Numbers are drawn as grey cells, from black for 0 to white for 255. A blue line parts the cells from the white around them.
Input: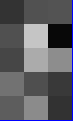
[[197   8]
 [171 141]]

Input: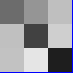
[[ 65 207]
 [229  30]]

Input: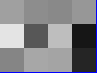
[[ 87 190]
 [167 164]]

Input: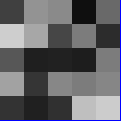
[[167  70]
 [ 31  33]]

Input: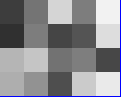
[[125  69]
 [197 114]]

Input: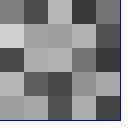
[[162 158]
 [172 177]]

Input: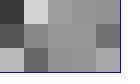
[[135 151]
 [102 146]]
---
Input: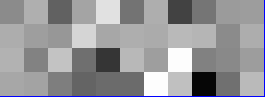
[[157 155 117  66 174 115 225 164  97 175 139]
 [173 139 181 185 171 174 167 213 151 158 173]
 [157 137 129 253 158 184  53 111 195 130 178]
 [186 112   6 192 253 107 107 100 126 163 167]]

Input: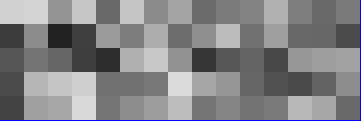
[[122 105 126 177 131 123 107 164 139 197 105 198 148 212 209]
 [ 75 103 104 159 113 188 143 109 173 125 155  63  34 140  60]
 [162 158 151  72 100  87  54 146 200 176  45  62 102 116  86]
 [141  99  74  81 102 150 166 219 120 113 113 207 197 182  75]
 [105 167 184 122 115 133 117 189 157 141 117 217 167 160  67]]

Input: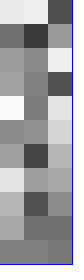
[[ 79 238 235]
 [153  58 112]
 [239 136 156]
 [ 81 131 161]
 [228 124 251]
 [213 145 138]
 [182  68 159]
 [168 158 227]
 [140  82 181]
 [111 110 168]
 [120 129 129]]

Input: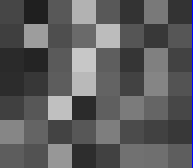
[[ 51 121  51  88 178  88  31  70]
 [ 86  56  85 188 106  78 157  63]
 [ 66 128  53  94 199  90  36  42]
 [ 83 133  66  99 185  93  55  44]
 [ 71 101 123  95  43 192  87  64]
 [ 56  65  75 126  87  67 100 134]
 [ 94 111 113  65  45 151  82  93]]

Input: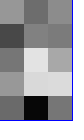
[[140 109 151]
 [123 129  72]
 [168 227 118]
 [219 217 152]
 [118   7 106]]

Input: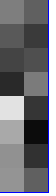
[[ 96 126]
 [ 58  89]
 [ 79  68]
 [123  41]
 [ 53 226]
 [ 12 169]
 [ 49 145]
 [ 96 148]]
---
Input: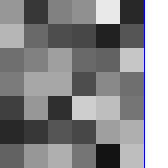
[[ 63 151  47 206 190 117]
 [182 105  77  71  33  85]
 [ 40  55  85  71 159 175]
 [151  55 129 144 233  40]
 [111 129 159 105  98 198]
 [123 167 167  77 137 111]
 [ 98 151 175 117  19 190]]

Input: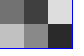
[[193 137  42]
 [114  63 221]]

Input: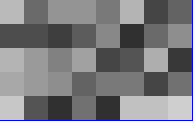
[[199  84  48 113  48 193 193 207]
 [ 77  77  62  92 136  48 106 142]
 [180 154 129 161  69  84 174  56]
 [168 154 142  99 121 121  69 113]
 [186 106 148 148 121 180  69  99]]

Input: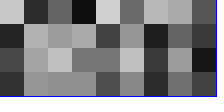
[[199  44 100  14 207 106 184 169  86]
 [ 51 149 143 143  79 135  44 113  67]
 [ 36 177 155 169  67 149  30 100  59]
 [ 73 163 192 119 119 192  59 155  22]]

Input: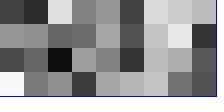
[[ 75 103  14 158 129  52 188 173  88]
 [150 143 103 109 166  82 196 232  52]
 [248 122 143  60 166 181 196 115  82]
 [ 67  44 224 129 150  67 217 204 188]]

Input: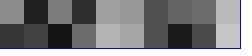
[[ 54  66  21 109 179 166  80  27  74 198]
 [140  33 125  46 160 152  80 101 109 185]]
